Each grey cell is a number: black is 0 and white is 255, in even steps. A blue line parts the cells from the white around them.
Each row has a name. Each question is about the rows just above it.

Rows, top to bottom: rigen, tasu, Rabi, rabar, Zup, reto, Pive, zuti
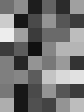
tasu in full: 204 23 74 148 86 59
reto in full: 127 134 92 196 217 225

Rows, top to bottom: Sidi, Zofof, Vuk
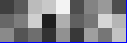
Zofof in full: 103 125 207 30 175 96 118 214 181
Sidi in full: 63 90 187 200 243 77 131 153 77
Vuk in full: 138 84 110 50 145 56 159 118 194

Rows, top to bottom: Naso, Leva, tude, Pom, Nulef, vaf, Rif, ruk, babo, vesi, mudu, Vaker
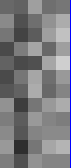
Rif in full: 86 98 172 104 132
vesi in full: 138 86 132 138 138

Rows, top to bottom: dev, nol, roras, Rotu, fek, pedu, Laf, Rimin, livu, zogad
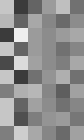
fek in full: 73 219 161 140 126 168
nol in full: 183 100 168 134 106 140
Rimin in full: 198 100 161 140 113 134
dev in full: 198 59 100 155 191 113
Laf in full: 126 175 183 134 94 161

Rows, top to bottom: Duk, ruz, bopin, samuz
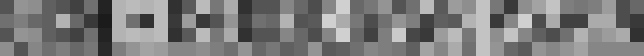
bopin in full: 84 148 142 96 84 65 112 35 179 187 179 187 49 90 187 119 171 49 84 84
 134 104 77 134 208 104 65 126 202 71 57 156 187 119 195 142 195 134 96
 77 112 179 142 156 171 49
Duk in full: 84 148 142 96 84 65 112 35 179 187 179 187 49 90 187 119 171 49 84 84
 134 104 77 134 208 104 119 148 84 112 187 90 156 142 195 119 57 142 163
 195 126 119 126 156 77 104

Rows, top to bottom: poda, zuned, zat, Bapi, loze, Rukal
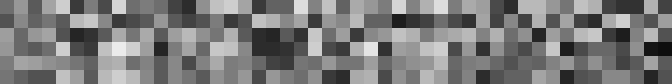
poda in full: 110 151 90 164 206 58 124 74 213 110 124 110 66 44 144 193 206 164 58 98
 98 221 130 193 98 170 151 124 213 130 177 221 124 170 158 74 44 185 185
 151 117 193 177 66 50 50 177 66
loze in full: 124 164 158 144 136 117 98 170 177 110 130 90 136 74 130 170 124 130 104
 66 58 117 110 151 117 117 158 104 130 144 151 185 104 124 130 104 82
 104 98 130 151 104 144 110 66 90 164 90
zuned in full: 82 136 98 117 90 185 199 136 58 74 90 151 90 66 82 124 58 82 193 177 136
 164 58 151 136 185 98 98 29 50 66 110 74 50 164 66 136 66 177 82 164 66
 44 170 206 117 82 158
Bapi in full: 151 104 90 110 206 74 58 193 235 206 158 37 124 164 104 199 193 136 44
 44 50 82 206 74 58 177 228 50 158 151 193 206 74 151 50 144 98 74 117
 199 29 74 104 104 74 144 21 14

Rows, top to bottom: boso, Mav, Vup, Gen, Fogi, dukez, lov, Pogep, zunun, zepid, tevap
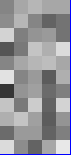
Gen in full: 85 121 196 175 219
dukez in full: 226 133 154 92 175

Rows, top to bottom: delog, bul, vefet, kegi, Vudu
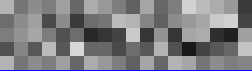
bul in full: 109 140 160 74 140 59 109 117 187 179 133 96 140 153 166 201 209 67
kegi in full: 81 133 88 187 88 216 103 103 74 109 88 179 81 25 67 88 103 195
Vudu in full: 179 117 140 125 160 103 172 153 125 96 166 103 179 166 117 140 125 133

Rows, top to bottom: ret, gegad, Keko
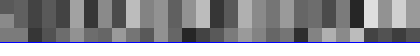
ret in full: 89 96 67 89 67 162 54 138 75 188 131 146 96 146 188 54 89 176 138 117
 154 102 109 75 123 38 222 146 208 154
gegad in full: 138 96 67 89 67 162 54 138 75 188 131 146 96 146 188 54 89 176 138 117
 154 102 109 75 123 38 222 146 208 154
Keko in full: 123 123 54 82 109 146 109 102 154 117 89 146 102 38 67 89 123 154 131
 102 117 46 131 176 138 188 67 82 61 82

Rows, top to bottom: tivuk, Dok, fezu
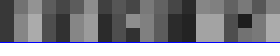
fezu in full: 56 134 171 78 49 134 155 43 78 49 128 92 43 35 163 163 78 114 121 171
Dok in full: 56 134 171 78 49 134 155 43 78 141 128 92 43 35 163 163 78 29 121 171
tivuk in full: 56 114 147 92 70 92 141 64 86 70 121 98 70 43 134 128 98 121 86 128

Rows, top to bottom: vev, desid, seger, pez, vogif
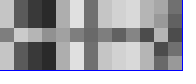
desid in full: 197 90 57 42 174 224 112 197 210 217 181 153 97
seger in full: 126 203 181 145 161 126 105 126 97 133 76 181 76
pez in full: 197 90 57 42 174 224 112 197 210 217 181 76 112

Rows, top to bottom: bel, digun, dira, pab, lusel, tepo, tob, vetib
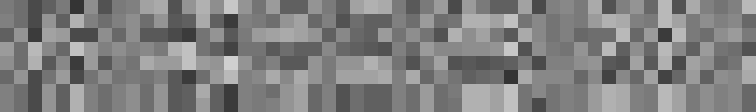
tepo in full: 104 148 74 116 155 74 116 142 116 122 116 128 89 59 110 155 185 128 136
 170 136 170 148 122 162 162 162 170 128 170 104 136 116 96 104 110 52
 170 136 136 136 104 136 67 136 104 162 67 104 155 96 142 136 170
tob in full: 128 110 74 148 96 177 128 110 128 142 110 148 89 96 170 96 59 128 122
 110 148 162 104 128 82 110 96 96 128 110 155 110 122 177 177 162 193
 116 136 116 128 122 155 177 170 128 122 185 162 122 142 128 136 104

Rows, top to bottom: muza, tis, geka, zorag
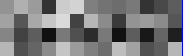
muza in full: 147 176 155 51 204 211 127 115 109 121 51 73 93
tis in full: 162 86 168 197 218 66 182 139 58 147 155 139 86

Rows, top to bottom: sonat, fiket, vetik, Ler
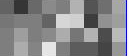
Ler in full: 126 172 132 229 126 92 92 68 151
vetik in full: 126 158 126 138 172 118 178 76 186

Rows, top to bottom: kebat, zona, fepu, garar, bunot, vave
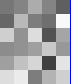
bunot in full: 159 193 214 63 228
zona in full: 103 185 125 111 249
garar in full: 140 146 159 200 152

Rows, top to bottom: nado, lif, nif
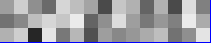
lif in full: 114 136 190 214 198 235 100 143 221 158 120 151 128 235 171
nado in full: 158 206 143 106 214 190 164 74 198 177 100 177 74 221 128

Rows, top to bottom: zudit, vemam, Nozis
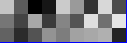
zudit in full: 196 91 0 22 203 154 51 216 75
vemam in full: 118 67 168 59 133 83 223 112 229
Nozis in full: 98 43 83 147 125 162 168 176 36

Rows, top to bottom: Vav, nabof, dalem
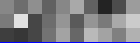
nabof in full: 122 225 70 109 149 90 149 122 169 203
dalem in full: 62 55 70 115 163 103 185 163 128 177

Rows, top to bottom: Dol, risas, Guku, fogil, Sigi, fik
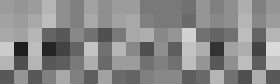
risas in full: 162 156 168 189 143 128 168 143 162 168 128 121 121 106 149 136 143 181
 136 156
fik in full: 88 149 88 128 168 128 94 162 106 100 128 136 136 94 106 181 113 80 174
 88
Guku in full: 168 162 181 100 88 136 113 80 121 168 174 136 149 210 113 100 113 189
 100 181

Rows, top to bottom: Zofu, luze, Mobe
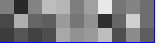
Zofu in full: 126 41 132 189 181 126 160 232 118 132 110
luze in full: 72 175 102 94 154 118 146 47 102 208 110
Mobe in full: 60 86 66 78 168 146 154 189 78 140 94

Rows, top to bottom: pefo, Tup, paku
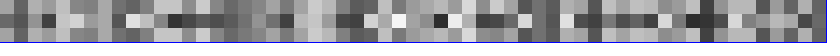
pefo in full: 163 99 176 155 191 134 128 169 113 99 128 197 197 141 203 134 105 121
 134 163 121 163 203 184 128 91 99 191 121 155 169 184 155 216 141 203
 163 85 113 91 176 163 85 191 163 191 184 141 155 191 65 147 184 184 85
 155 99 176 99
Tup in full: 105 85 147 65 197 210 155 169 85 224 191 134 52 72 91 78 91 113 147 113
 65 184 197 155 72 65 210 169 245 163 141 46 237 176 65 72 105 216 113
 85 224 78 65 121 78 99 65 216 121 46 52 78 216 128 147 184 169 72 105

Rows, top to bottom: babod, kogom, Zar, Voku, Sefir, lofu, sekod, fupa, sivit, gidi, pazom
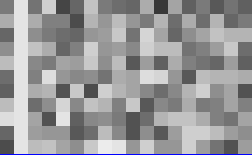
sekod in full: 96 228 172 180 82 200 76 207 180 164 136 109 136 180 207 142 164 82
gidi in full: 102 228 157 150 150 88 109 188 136 82 142 88 157 207 207 188 157 142
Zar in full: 102 228 142 122 109 102 150 157 200 115 213 164 102 142 164 194 180 180

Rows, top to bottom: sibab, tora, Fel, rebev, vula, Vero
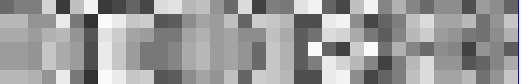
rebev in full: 156 156 148 198 170 156 78 234 198 156 120 120 133 170 184 156 164 148
 106 198 177 93 250 100 65 204 250 113 177 133 106 141 133 65 148 133 93
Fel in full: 170 170 156 177 184 148 86 226 204 164 156 120 120 164 177 156 164 141
 141 192 170 93 113 219 211 170 120 93 133 184 204 156 148 120 113 141
 177
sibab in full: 106 126 126 211 58 192 242 58 71 100 71 219 226 184 192 148 106 219 65
 126 120 226 242 100 71 192 242 133 177 133 106 141 141 78 156 141 100

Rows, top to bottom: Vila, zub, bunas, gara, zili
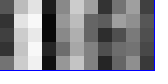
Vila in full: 86 188 227 30 137 204 159 51 115 159 64
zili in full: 115 204 241 17 151 196 129 37 101 143 57
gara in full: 51 196 248 37 109 167 129 79 109 115 72
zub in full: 51 227 248 9 151 188 101 93 159 143 86

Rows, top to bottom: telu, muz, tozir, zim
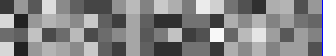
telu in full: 56 152 88 221 138 96 69 69 146 186 130 201 174 123 235 208 115 81 48 174
 180 81 152
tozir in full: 108 96 194 75 108 186 75 108 138 166 88 123 194 62 81 248 102 186 229
 158 88 158 130
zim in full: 215 34 152 180 166 138 201 96 62 166 96 48 48 115 115 56 174 138 180 130
 158 158 81
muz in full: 215 34 152 180 166 138 201 96 62 166 96 48 48 115 115 56 174 138 180 130
 158 115 102

